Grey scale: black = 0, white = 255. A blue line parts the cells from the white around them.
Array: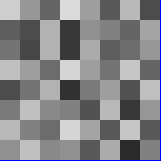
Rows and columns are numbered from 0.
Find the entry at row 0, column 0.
206
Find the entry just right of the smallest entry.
129
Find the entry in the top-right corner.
76
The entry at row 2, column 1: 70
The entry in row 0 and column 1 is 151
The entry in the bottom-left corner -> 144
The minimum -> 42
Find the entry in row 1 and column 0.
94
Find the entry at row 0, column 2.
101
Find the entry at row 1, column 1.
76
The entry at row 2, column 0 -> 116
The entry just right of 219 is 158
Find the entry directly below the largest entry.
56

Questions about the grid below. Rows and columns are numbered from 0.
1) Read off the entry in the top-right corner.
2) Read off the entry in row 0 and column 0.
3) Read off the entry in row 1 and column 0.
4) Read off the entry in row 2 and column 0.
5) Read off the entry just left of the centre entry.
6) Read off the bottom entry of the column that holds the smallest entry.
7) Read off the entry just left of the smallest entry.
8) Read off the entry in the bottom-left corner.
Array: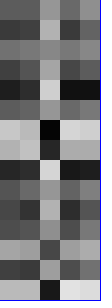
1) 143
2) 92
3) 58
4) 113
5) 193
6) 24
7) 186
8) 186

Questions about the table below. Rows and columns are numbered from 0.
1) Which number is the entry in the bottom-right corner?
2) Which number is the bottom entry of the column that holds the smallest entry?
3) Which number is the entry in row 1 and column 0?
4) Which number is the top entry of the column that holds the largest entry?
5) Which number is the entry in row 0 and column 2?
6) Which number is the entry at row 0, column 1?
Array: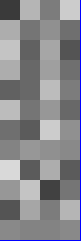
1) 137
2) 137
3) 173
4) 58
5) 124
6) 181

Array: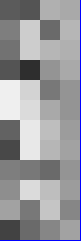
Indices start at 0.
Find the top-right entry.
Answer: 169
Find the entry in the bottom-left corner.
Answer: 66
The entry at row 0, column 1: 84
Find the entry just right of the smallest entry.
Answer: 148
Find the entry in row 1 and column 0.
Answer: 126
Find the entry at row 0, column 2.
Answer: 176
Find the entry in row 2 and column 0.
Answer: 114
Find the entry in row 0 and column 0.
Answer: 91
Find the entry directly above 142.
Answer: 126
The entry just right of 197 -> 134
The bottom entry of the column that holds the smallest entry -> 106
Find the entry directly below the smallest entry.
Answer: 211

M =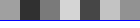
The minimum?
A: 48
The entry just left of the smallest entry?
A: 160
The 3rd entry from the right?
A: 70
